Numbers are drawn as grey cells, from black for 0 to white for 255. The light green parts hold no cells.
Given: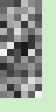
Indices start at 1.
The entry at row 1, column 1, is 94
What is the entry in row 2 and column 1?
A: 107
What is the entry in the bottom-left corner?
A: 123
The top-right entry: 123
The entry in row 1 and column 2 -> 94
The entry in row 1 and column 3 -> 66
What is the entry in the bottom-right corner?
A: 244
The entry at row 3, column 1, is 139
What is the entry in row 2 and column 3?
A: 151

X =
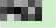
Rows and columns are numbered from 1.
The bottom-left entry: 115
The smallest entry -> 7
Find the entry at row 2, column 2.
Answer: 34
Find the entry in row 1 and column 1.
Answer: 131

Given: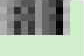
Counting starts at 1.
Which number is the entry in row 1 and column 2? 144
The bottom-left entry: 175
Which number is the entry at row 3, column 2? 144
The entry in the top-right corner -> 188
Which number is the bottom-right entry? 188
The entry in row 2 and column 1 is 175
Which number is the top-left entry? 159
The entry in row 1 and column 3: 117
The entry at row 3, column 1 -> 159
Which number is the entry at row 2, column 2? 129

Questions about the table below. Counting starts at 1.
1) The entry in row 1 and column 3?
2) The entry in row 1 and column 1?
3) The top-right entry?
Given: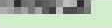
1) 46
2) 135
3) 135
